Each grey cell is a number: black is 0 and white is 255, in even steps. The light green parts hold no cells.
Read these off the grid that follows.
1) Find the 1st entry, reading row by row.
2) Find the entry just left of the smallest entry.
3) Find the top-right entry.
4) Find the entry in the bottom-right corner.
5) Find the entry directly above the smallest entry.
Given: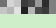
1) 113
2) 225
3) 127
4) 127
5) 59

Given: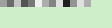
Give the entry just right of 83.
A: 120
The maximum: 240
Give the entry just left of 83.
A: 197

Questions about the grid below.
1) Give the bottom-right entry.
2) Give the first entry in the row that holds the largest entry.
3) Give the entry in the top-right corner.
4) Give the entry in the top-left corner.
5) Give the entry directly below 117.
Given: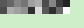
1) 251
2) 76
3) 35
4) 88
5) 145
